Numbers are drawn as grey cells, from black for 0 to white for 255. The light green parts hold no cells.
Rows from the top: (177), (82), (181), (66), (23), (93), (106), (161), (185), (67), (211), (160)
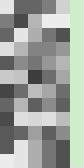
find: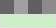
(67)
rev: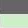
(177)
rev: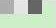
(181)

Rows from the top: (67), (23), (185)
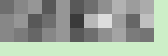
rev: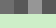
(67)
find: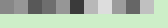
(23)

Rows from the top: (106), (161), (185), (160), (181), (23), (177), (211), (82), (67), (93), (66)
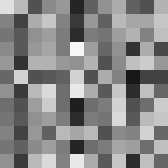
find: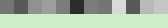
(82)
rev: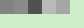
(67)
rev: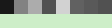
(23)
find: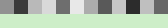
(177)
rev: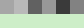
(161)
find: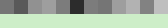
(185)
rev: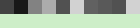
(23)

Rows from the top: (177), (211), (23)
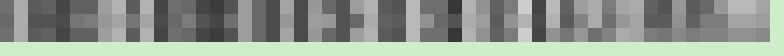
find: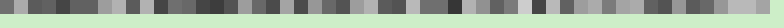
(177)
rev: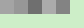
(211)
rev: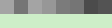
(211)
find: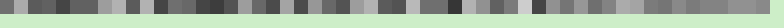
(23)

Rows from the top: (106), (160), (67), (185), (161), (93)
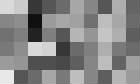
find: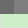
(185)
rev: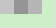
(67)
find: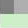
(185)
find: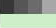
(106)
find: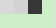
(185)
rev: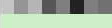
(67)

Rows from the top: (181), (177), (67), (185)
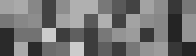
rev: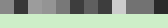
(67)
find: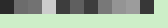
(185)
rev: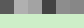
(177)
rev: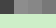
(177)

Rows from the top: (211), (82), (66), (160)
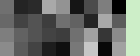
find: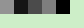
(211)
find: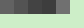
(66)
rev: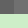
(82)

